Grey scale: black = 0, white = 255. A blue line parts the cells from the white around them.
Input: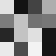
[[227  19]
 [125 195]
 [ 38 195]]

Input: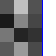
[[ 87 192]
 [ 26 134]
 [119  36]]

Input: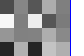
[[ 76 134]
 [247 127]
 [150 129]]

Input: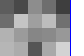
[[ 93  73]
 [109 196]
 [178 155]]

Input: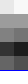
[[232 248]
 [156 156]
 [129 116]]

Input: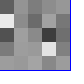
[[ 95 148]
 [233 140]
 [ 81 159]]

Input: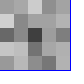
[[158 168]
 [208 137]
 [104 137]]
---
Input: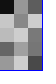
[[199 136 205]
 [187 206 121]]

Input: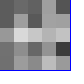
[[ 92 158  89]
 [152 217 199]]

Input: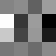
[[253  55 156]
 [201  68 152]]

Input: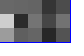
[[206  43 116]
 [156  95 101]]

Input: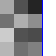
[[113 175 142]
 [204  82  75]]

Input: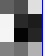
[[244  41  28]
 [245   4  37]]

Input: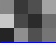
[[200  72  43]
 [ 36 143  80]]
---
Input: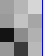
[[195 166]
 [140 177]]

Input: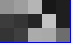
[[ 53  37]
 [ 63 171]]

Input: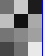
[[ 17 170]
 [137 160]]

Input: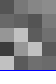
[[ 97  84]
 [193  92]]

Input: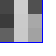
[[202 168]
 [201 162]]

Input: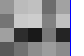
[[201 205]
 [ 45  25]]

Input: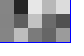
[[ 94 194]
 [189 123]]

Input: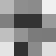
[[ 51  51]
 [148 123]]
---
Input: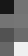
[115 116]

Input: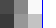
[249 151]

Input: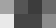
[105  69]

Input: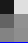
[223  99]

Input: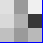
[240 176 192]

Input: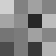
[131  39 123  76]

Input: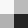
[187 178]
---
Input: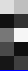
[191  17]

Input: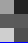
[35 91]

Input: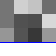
[110  77  84]

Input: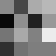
[184  32 169  48]

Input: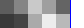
[100 237]

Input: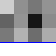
[147  21 178]

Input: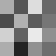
[104  91  98 173]

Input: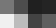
[36 67]

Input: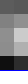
[ 88 129]
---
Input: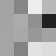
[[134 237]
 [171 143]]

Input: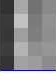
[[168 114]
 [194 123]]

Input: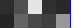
[[ 80 228]
 [100  72]]

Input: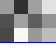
[[ 48 159]
 [162  94]]

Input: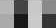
[[ 69 199]
 [ 24 202]]

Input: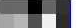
[[104   1]
 [182  81]]

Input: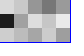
[[201 150]
 [161 221]]

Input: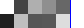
[[ 68 175]
 [191  86]]

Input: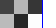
[[182  54]
 [ 39 253]]
